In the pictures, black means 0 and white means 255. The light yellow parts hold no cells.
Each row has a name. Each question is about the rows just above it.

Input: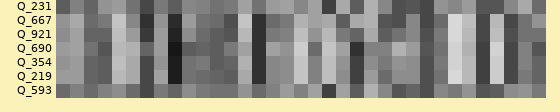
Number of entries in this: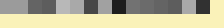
15
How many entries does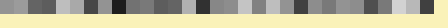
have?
31
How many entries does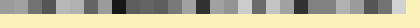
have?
29

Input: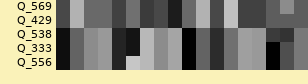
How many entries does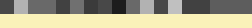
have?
18
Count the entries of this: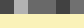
6
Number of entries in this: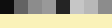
8

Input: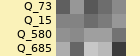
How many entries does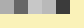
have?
5
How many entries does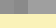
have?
4
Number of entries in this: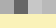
4
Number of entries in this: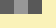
3

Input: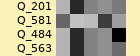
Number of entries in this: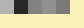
5
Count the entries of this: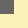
1
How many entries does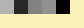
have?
5

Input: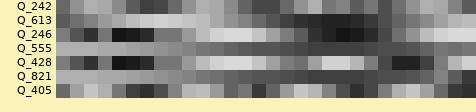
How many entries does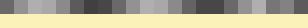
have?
22
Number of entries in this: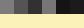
6
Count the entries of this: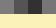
4
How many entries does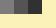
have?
3
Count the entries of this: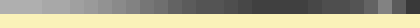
30
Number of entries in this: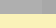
4
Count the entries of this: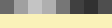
8

